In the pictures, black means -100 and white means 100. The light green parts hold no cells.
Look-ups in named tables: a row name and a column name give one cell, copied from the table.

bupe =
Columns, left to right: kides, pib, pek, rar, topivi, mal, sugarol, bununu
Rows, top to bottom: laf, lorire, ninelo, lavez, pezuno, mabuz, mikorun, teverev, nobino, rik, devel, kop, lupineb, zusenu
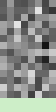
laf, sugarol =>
-45
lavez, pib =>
13
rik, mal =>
10
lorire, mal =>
77
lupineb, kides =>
62
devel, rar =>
23
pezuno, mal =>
-12
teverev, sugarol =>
27
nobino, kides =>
28
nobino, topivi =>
29
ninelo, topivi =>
-49
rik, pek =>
-27
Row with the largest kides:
lupineb

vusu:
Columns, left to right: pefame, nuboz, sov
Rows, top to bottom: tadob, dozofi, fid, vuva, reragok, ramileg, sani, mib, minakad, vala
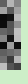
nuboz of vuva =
-35
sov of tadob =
5
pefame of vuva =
-91
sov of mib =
-4
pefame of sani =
-92
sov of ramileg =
49
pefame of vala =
49
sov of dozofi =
26
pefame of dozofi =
28
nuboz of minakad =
-53
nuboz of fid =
-85
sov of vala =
-49
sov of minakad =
43
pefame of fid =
-92
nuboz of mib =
-16
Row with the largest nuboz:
tadob

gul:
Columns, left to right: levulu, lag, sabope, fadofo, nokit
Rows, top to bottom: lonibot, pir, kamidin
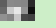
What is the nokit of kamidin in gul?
-50
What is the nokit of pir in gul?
-88
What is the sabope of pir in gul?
81
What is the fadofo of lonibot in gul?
5
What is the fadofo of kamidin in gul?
-44
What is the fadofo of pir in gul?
15
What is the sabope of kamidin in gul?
56
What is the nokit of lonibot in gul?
-68
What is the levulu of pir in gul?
-17
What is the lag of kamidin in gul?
4
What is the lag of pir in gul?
59
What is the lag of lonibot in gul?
8
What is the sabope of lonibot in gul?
7
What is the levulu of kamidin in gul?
14
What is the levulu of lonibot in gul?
-26

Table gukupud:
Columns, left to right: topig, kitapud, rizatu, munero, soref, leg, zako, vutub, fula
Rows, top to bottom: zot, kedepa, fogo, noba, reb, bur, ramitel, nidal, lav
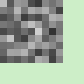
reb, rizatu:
-33
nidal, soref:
-8
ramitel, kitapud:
-9
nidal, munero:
40
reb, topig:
-43
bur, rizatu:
-31
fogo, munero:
-52
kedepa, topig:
-2
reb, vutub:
-60
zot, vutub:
-10
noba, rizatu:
-27
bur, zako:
-26
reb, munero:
-14
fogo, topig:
-41
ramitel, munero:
7
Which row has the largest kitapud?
bur

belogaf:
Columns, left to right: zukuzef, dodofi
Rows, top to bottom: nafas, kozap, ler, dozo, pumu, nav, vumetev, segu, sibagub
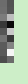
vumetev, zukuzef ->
-29
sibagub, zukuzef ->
-40
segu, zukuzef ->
-30
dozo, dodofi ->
-92
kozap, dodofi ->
-34
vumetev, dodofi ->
3
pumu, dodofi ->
58
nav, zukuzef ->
-10
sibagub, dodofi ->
-16
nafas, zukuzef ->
-15
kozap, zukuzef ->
-14
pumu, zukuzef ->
-33
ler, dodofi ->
48
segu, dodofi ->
92
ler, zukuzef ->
-3
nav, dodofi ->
-56
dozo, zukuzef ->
-56
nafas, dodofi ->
-36

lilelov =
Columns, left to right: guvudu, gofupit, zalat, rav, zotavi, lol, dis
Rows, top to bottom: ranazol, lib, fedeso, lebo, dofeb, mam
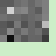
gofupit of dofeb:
7
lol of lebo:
-32
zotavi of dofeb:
-19
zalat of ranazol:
-15
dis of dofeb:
-36
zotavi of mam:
-20
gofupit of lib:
64
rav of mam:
-32
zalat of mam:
-12

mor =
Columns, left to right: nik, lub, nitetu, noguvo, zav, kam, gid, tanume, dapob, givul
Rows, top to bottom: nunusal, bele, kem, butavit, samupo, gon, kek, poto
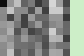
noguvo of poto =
-7
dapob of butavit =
14
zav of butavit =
-12
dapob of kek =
-9
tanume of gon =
42
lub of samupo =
37
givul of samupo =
-18
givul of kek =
-11
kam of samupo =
-32
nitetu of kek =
-11
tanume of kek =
10
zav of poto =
-29
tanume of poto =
31
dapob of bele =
59
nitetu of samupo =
-35
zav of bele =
-38

